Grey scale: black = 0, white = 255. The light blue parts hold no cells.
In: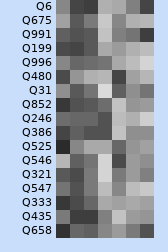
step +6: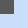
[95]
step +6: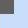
[102]

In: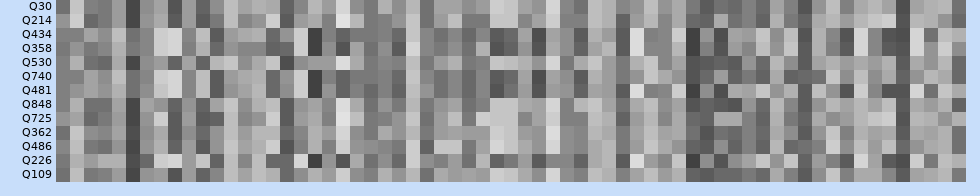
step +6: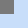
[127]
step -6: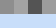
[136 157  78 150]
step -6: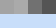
[157 164 107  78]
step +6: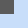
[97]
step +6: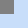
[134]
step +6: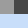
[162  77]

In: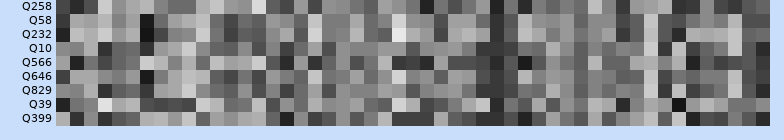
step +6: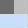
[113 196]
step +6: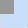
[158]
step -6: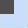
[73]
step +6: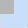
[188]
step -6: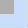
[169]
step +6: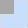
[174]

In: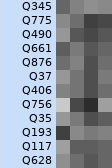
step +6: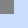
[136]
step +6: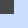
[78]
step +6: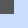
[93]
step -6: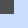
[73]

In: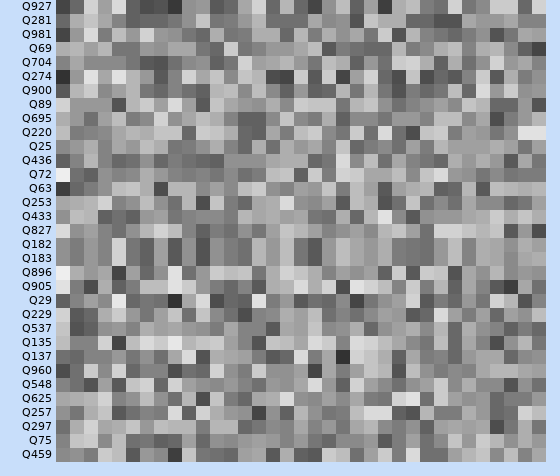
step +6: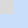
[224]
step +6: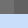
[118 103]

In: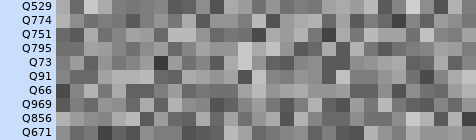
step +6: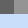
[104 154]
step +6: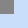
[139]

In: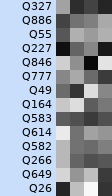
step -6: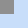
[137]
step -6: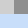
[201 137]
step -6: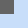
[94]
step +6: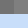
[120 133]

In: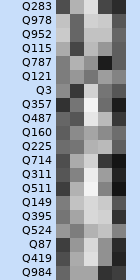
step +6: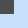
[84]
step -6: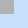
[172]
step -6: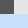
[ 80 224]
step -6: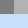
[119 172]

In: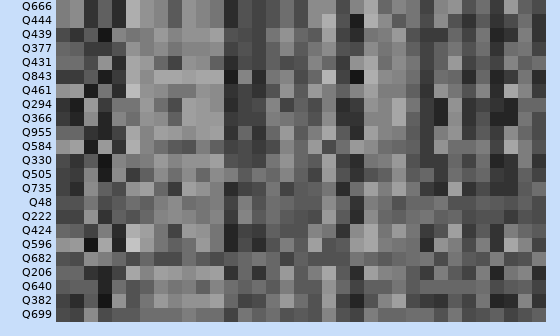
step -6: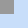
[147]
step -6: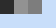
[ 38 140 119]
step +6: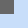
[109]
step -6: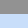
[140 140]

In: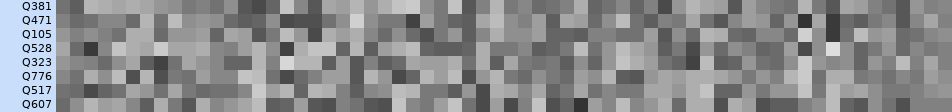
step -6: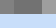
[123 108 108 152]
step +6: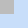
[194]
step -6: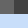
[95 60]

